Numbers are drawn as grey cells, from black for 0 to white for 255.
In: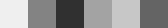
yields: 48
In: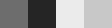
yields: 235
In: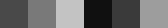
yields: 195
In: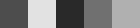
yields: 41
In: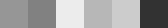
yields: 236
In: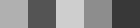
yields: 206
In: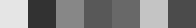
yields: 135
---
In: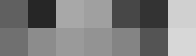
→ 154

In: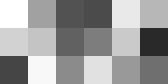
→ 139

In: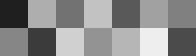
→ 208

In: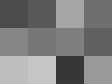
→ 55

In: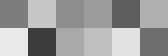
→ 169

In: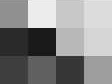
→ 55

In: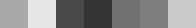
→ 73

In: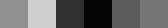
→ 49

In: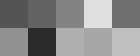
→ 175
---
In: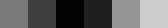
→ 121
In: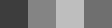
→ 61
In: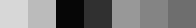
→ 215
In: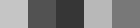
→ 197
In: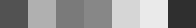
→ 82
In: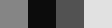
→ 133
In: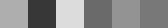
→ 174
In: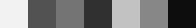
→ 242
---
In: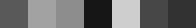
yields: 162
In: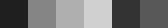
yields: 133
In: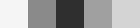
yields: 138
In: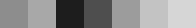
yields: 168
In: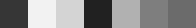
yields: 242
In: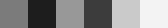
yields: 29
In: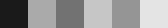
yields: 170
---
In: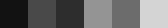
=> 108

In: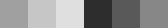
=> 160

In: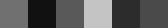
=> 89

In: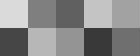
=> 183

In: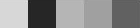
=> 160

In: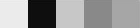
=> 166
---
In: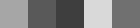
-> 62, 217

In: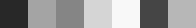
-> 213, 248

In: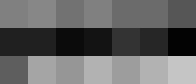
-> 19, 197

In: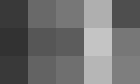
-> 92, 196

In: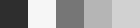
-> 118, 246

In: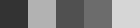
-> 80, 214

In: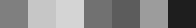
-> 113, 212

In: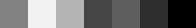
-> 69, 242
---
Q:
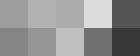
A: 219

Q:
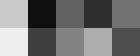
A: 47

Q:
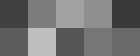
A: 143

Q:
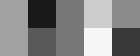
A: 204

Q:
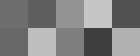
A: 198

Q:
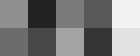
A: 88

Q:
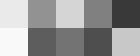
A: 128

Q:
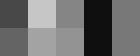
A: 15

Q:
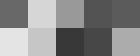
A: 83
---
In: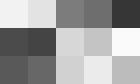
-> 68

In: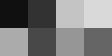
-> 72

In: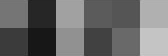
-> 23

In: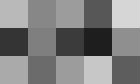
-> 127

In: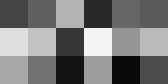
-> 195

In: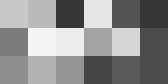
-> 245

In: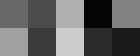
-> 59
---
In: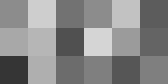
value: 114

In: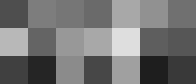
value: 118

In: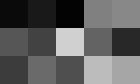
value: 3

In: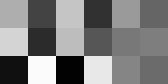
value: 197

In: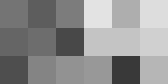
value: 124

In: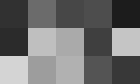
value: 71

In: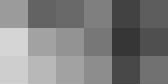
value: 105

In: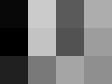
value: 90

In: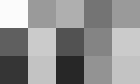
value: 175
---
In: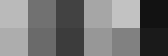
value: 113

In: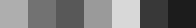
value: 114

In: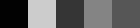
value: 204

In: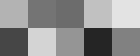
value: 116

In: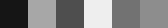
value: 167

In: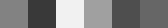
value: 57

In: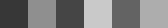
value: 143
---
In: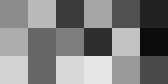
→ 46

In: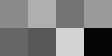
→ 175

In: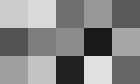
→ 139

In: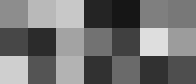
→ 64

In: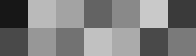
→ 137

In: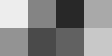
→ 132

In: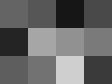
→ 166

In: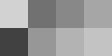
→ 113

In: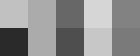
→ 103
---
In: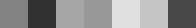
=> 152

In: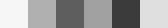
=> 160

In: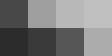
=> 192

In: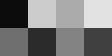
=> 226

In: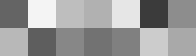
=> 177

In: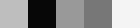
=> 119

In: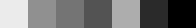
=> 83
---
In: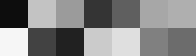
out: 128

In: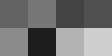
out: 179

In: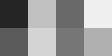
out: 118

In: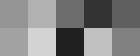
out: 192

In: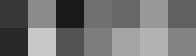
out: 179

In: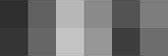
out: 62

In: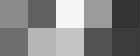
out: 83
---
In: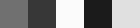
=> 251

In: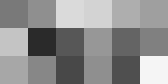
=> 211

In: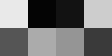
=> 4

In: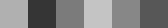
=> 196

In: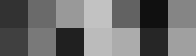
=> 98

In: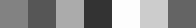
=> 253
